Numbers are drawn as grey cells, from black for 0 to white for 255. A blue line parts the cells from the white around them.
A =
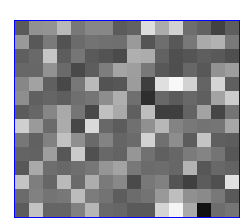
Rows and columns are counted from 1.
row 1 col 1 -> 90
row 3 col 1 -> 95
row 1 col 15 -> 66
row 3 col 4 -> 93
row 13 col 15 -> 120
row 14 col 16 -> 117
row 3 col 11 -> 98
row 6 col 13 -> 104
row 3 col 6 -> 90
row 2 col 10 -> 85
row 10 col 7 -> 104
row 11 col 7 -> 149
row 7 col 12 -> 63
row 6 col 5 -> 111
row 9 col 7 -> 131
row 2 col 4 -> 82
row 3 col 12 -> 79
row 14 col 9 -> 90
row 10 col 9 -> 150
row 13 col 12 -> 190
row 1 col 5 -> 120
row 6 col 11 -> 104
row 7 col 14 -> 163
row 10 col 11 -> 96
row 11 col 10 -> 107
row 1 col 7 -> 135
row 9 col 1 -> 119
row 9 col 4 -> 193
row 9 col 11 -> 112
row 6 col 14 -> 95
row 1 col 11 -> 172
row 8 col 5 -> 71
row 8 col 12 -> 131
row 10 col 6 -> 80
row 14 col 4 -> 101
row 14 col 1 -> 92
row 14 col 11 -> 212
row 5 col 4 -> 72
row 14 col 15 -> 109

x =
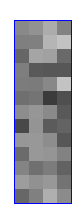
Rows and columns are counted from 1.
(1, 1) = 137
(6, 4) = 79
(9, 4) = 87
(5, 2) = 123
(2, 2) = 128
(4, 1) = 126
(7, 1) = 141
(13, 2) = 128
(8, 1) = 72
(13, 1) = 103
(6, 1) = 111
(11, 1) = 132
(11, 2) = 112
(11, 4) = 98
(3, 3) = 161

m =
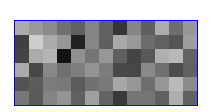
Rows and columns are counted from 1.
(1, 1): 171
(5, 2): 92
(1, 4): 112
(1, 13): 151
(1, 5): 96
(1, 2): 153
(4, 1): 170
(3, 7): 151
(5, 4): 121
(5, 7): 121
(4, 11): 113
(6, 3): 132
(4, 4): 112
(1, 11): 172
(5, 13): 139
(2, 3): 170
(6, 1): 120
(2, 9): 152
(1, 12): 110
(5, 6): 113
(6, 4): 147
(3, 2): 171
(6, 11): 96

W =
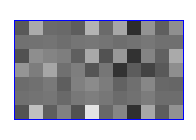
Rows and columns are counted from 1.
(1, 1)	89
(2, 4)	110
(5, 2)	112
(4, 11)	89
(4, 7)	118
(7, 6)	228
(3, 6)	169
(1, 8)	167
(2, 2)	114
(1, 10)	147
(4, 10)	67
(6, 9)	113
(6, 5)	120
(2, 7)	116
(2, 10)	119
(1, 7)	106
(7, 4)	129
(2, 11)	112
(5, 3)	121
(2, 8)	110
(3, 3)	132
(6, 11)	109
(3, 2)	142
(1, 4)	105
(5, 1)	108
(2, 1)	113

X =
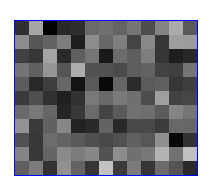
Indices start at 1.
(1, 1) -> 47
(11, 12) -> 84
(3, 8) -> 108
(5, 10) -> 91
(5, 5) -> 19
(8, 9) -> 72
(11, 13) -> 42
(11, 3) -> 50
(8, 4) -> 135
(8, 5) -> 34
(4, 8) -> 75
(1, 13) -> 89
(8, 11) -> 60
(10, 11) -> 179
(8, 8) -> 41
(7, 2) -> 120
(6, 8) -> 121
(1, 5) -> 46
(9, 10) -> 87
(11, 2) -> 123
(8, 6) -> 41
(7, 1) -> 106
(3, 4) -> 42
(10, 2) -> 56
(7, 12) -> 132
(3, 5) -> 95
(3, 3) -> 163
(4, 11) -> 67
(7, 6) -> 107
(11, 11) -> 108
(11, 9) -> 123
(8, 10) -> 73
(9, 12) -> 8
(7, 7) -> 68
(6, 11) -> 159
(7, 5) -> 57
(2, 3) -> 99

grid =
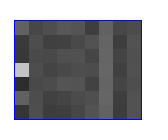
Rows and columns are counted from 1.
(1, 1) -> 97
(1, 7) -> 97
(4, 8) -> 64
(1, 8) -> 71
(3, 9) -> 80
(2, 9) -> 82
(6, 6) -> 79
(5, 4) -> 84
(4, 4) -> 73
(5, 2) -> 73
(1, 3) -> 78
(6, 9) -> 82
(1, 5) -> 84
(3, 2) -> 74
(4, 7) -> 102
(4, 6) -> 76
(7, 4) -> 62

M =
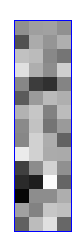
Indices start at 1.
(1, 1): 143
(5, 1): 135
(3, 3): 136
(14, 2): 130
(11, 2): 140
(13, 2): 141
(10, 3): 171
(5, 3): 48
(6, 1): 91
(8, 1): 138
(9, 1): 135
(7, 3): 129
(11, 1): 64
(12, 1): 42
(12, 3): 251
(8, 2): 194
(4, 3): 141
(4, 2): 174
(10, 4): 170
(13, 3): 141

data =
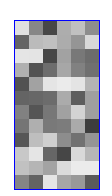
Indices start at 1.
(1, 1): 224
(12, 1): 133
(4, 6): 112
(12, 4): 166
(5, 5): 228
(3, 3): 71
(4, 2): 82
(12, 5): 153
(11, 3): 163
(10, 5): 217
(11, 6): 235
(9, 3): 207
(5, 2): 162
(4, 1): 176
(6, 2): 103
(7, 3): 119
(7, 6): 159
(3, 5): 120
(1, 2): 135
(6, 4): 171
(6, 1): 100
